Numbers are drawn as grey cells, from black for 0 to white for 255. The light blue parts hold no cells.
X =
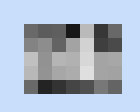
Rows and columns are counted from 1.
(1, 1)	105
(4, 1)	184
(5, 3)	51
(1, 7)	104
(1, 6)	55
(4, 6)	164
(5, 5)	80
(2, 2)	141
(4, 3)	167
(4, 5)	223

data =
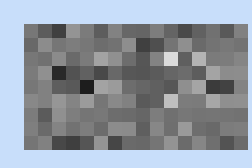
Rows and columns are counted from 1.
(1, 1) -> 119
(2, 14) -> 115
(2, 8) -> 142
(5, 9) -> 102
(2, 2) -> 140
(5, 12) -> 143
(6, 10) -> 96
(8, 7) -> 140
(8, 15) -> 124
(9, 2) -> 129
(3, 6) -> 163
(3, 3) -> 139
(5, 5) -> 29
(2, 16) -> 115
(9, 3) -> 72
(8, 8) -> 139
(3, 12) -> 95
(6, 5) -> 155
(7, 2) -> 91
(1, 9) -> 101
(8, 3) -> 132
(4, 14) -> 164
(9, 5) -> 85
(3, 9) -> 86
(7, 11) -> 112
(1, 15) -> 89
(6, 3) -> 150
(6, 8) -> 129
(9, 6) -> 148
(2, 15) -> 120
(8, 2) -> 106
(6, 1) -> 136
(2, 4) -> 125

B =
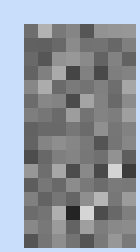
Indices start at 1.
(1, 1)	110
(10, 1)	77
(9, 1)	99
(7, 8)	159
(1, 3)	121
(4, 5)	129
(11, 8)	59
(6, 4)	75
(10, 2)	104
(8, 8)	130
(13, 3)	118
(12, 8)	120
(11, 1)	151
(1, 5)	86
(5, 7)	110
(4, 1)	99
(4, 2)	128
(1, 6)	146
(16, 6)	121
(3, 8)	98
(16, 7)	151
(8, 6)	144
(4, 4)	69
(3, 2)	86
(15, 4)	99
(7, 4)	157
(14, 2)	116
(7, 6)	131
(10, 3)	127
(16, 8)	121
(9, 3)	142
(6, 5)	164
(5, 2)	172
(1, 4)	133

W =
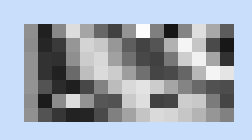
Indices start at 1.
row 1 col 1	143
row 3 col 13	241
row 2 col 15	23
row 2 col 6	200
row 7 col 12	198
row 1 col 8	148
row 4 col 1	146
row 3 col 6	216
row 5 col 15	77
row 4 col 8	158
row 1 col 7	65
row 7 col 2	83
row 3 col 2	50
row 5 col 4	31
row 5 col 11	165
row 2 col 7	151
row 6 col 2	28
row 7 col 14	150
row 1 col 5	165
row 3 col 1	146
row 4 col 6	219
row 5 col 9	227
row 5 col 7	188
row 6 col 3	140
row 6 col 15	69
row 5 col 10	204
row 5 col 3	43
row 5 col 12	132
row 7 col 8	163
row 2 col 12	245
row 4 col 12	102

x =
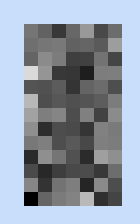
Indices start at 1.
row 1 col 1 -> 117
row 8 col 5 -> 53
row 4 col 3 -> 56
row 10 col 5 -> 43
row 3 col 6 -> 115
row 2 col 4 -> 97
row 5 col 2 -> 81
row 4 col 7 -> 126
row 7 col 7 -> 139
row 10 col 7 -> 143
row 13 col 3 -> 123
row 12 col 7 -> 77
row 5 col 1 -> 84
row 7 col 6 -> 66
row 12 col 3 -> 115
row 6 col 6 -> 93
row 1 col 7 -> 108
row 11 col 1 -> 74
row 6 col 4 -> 80
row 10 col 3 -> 117
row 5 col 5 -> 100
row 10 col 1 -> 42
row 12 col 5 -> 37
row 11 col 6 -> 56
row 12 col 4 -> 126
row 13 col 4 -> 131
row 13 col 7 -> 68
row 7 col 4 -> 77
